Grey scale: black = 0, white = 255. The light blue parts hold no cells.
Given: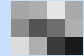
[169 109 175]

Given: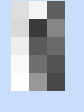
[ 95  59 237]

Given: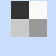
[249 201]

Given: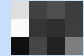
[61 47 70]

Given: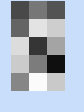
[ 83 227 220]

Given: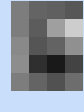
[ 87 159  85 141]

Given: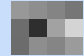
[118 162 142]
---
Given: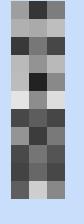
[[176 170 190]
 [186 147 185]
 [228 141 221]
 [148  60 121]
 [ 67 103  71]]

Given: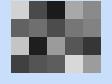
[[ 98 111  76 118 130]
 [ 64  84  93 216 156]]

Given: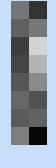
[[ 96 120]
 [ 68 180]
 [102  82]
 [125   7]]

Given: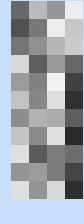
[[ 81 120 236 199]
 [215  94 153 102]
 [194 134 222  48]
 [195 139 223  42]
 [148 156 122  68]]

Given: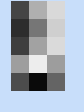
[[ 45 118 207]
 [158 237 157]]

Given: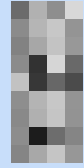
[[139 181 199 148]
 [139  50 214 105]
 [142 180 199 148]
 [141  28 109 133]]

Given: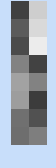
[[ 91 217]
 [130  66]
 [157  60]
 [110 126]]

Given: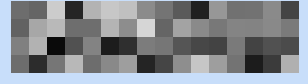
[[ 98 167 185 110 110 180 141 214 101 163 138 120 132 131 137 122]
 [109  44 118 184 109 137 158  36  69 142 198 158 115  28  59 176]]

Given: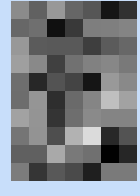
[[103 111  16  57 126 127 132]
 [159 137  64 113 129 135 121]
 [109 149  46 106 133 191 162]
 [117 147  78 178 219  40  83]
 [124  53  88  74  31 122 122]]
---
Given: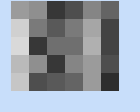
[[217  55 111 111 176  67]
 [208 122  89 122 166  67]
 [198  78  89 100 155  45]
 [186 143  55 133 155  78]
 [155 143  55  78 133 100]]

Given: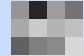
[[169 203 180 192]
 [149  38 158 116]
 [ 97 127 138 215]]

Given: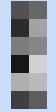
[[175 186]
 [124 134]
 [ 82 103]
 [ 63  93]
 [ 44 163]
 [ 23 209]]

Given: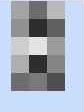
[[206 227 155]
 [174  46 133]
 [164 109 185]
 [145  46  97]
 [109 121  79]]

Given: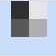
[[ 88 174]
 [ 47 229]]

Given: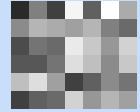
[[191 222 160  64  96 139 116]
 [139 181 171 160 181 128 106]
 [ 87  87 116 222 191 139 200]
 [ 76 116 106 234 200 151 210]
 [ 64  96 106 210 151 181 160]
 [ 42 128  64 245  96 254 171]]

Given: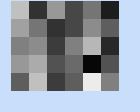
[[192  50 152  71 117  29]
 [161 117  50  71 140  94]
 [152 171  82 106   7  82]
 [128 140  60 128 183  40]
 [ 94 192  60  94 236 128]]
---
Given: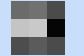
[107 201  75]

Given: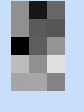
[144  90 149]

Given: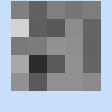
[128  94 146 145 138]

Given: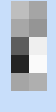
[190 149]

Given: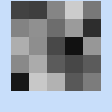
[ 66 144  72  71 124]

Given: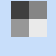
[ 63 234]

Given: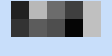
[33 92]
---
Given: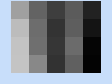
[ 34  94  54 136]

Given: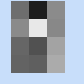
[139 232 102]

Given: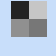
[198 144]

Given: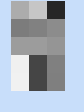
[ 38 129 156]

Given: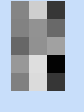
[ 54 146 103]

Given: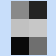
[ 35 193]
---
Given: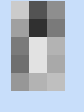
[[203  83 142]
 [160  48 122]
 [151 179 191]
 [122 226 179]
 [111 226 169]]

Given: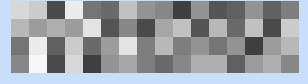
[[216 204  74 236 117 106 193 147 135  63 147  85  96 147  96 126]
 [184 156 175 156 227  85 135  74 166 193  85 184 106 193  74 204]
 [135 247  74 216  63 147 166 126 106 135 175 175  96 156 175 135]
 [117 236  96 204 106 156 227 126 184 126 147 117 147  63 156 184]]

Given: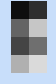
[[176 218]
 [100 198]
 [ 68 111]
 [ 14  46]]

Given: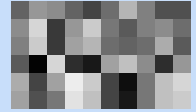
[[172  68 161 237 203  68  14 119 192 214]
 [161  80 119 226 192  68  24 119 192 203]
 [140 214  57 151 203 119  90 128 140 109]
 [128 203  57 161 181 109  99 109 172  90]
 [ 99 151 140  99  68 109 181 128  80  80]
 [ 90   3 214  45  24 161 192 140  45 151]]

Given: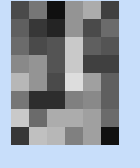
[[201 107 172 172 160 107]
 [183 148  74 221 160  95]
 [137 148  84 201  64  64]
 [118  45  45 128 137  95]
 [107  74  84 201  95  84]
 [ 95  55  36 148  74 107]
 [ 74 118  16 148 172  64]
 [ 55 192 183 128 160  16]]

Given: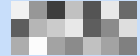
[[241 151  61 193  84 232 106]
 [173 252 163 139 193 163 128]
 [ 94 182 203 232  94 139 222]]
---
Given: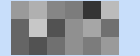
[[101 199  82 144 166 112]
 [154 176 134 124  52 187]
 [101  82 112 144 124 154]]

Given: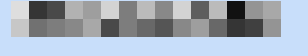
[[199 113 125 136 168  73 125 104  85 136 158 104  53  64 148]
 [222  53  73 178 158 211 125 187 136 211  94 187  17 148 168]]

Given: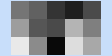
[[233 139   9 221 168]
 [117  97  52  30  74]
 [157  86  74 180 127]]

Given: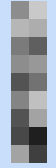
[[141 201]
 [132 192]
 [182 173]
 [ 83 163]
 [141 152]
 [ 83 114]
 [123  95]
 [163  63]
 [ 72  31]]

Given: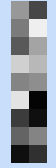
[[123 239]
 [208 184]
 [ 89 164]
 [132 142]
 [100 132]
 [152  71]
 [ 15  48]
 [ 60  15]
 [227   4]]

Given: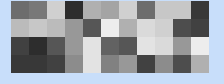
[[187 199 187 152  86 237 176 218 208  77  65]
 [109 120 208  45 176 164 208 109 199 199  56]
 [ 56  56  65 140 227 129 152  65 140  77 176]
 [ 65  45  86 152 227  98  86 227 218 152 237]]

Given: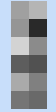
[[160 181]
 [211 139]
 [170 128]
 [117 105]
 [ 93  81]
 [149  41]]
